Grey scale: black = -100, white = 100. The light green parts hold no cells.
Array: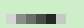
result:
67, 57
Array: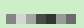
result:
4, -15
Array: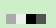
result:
33, -36
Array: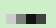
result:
61, -49
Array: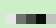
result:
80, 51
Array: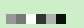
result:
19, -88
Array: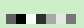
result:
-25, -6
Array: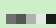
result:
-13, -79
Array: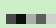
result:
-43, 62
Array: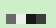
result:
-17, -52
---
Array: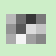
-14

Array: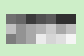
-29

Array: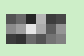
43

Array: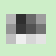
-63

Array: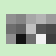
31

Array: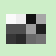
87

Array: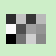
53
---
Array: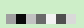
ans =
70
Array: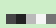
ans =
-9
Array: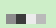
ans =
46
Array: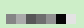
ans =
78
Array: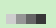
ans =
-57
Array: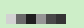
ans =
-59
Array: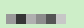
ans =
56
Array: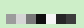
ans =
-53
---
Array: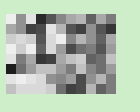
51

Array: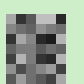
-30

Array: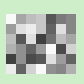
85

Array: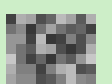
28

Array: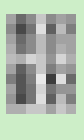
37

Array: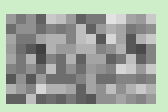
-24

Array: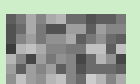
14
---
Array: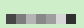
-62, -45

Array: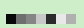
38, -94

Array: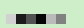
1, 64

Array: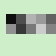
-23, 13

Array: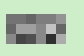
16, 7

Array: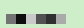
33, -10
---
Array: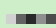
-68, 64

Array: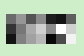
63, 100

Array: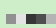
-58, 78

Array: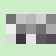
15, 87

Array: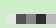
5, 81

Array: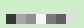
93, 93

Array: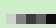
-52, 63
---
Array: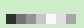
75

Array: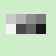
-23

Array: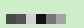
-7

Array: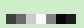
-94

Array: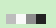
10

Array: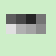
28

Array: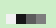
-28

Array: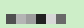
69
